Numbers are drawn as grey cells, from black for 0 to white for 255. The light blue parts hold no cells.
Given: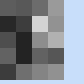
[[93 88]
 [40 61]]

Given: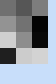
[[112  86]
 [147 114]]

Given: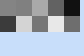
[[132 128]
 [ 59 212]]

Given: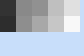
[[ 51 137]
 [ 45 142]]

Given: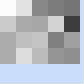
[[252 225]
 [202 171]]

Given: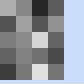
[[173 135]
 [ 83 160]]

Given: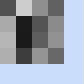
[[ 81 205]
 [171  27]]
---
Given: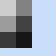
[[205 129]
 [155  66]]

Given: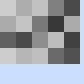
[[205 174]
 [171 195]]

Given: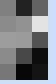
[[127  33]
 [140 147]]

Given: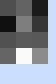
[[ 79  98]
 [ 15 125]]

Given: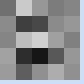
[[112 201]
 [140  62]]

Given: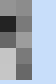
[[148 140]
 [ 35 122]]
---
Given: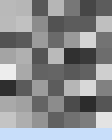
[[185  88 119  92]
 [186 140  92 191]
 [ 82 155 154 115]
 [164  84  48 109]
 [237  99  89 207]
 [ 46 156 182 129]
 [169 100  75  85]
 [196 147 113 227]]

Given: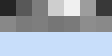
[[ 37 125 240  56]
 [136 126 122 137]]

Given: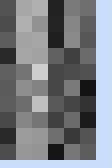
[[ 83 176 122]
 [ 75 145 134]
 [ 93 165 138]
 [ 40 162  64]
 [ 96 206  75]
 [ 90 130 122]
 [ 93 191  69]
 [ 73 117 107]
 [ 40 152  57]
 [ 77 148 119]]

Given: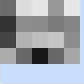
[[108 229 230]
 [ 51 139 133]
 [ 68 189 140]
 [172  23 166]]

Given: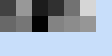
[[ 65  28 114]
 [104   2 140]]

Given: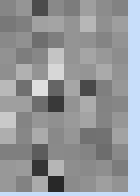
[[134  75 124 140]
 [120 161 148 144]
 [137 110 148 132]
 [146 135 148 152]
 [143 148 152 170]
 [185 223 166 127]
 [159 109 147 131]
 [201 150 154 132]
 [174 171 150 114]
 [127  92 137 109]
 [152  53 142 143]
 [152 171 139 159]]
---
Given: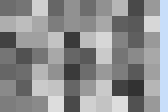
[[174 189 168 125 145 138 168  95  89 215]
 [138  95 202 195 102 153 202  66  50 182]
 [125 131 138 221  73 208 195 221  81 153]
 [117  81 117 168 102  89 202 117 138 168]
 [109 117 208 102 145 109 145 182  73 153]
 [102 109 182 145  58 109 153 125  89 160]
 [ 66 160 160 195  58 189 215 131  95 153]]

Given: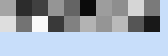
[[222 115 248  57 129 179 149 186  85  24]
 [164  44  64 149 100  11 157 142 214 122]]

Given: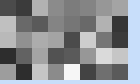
[[192 105  90 132 118 105 178  53]
 [185 145 172 164  75 205 118  59]
 [157  45 198 139 246  67 111  90]
 [ 75  59 178 139 124 132 151 164]
 [ 45  98 164  82  90 151 218 198]]

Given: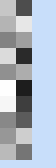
[[254  29]
 [246  62]
 [219  42]
 [198  77]
 [186 117]
 [180 231]
 [151 206]
 [144 173]
 [136  91]
 [130 159]]

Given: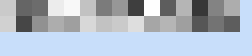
[[209  70 145 173 159 216 194 202 222 166 181 159  86 115  93]
 [202 101 108 236 248 194 123 151  62 254  93 181  55 131 173]]

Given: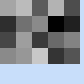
[[165 187  91 179  77]
 [138 151 200  52  84]
 [ 70 158  58 106 131]
 [ 46 113 138   1  32]]
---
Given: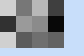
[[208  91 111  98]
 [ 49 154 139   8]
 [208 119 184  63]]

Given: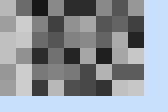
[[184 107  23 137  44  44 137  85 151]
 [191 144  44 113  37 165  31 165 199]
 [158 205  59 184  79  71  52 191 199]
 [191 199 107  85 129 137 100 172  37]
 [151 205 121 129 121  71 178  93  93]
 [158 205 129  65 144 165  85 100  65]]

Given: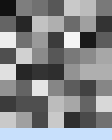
[[224  38  52  45 146 175 175]
 [202 160  73 202  45  73 113]
 [ 59  80  80 188 168 100 217]
 [ 17 126 113  86 202 188 120]
 [ 80 209 140  86 120 140 168]
 [237 113 154  59 245  24  93]
 [100  38 194 175 107 160  52]
 [146 100 230 133  93  67 133]]

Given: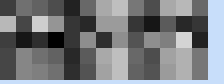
[[ 62  22  46   1  54 142  46 142  83 142 127 212  34]
 [ 62 112  98  77  34 104 169 191 119  77 169 184 104]
 [ 70 134 112  98  40  91 169 191 104  77 162 177 119]
 [ 70 134 127 112  46  83 162 191  98  83 155 177 119]
 [184  70 206 149  54  40 155 155  54  22  91  40  54]]

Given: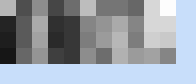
[[183  78 141  70 109 189 117 117 103 215 253]
 [ 22 103 148  63  55 141 109 177 155 162 133]
 [ 30  90 162  42  55 125 155 183 125 207 201]
 [ 36  90 170  48  55 133 148 170 133 215 215]]

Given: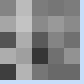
[[173 159  54 112 146]
 [ 84 173  90 132 112]
 [ 62 180 118 105 105]
 [132 187 124 118 124]
 [166 195 138 153 138]]
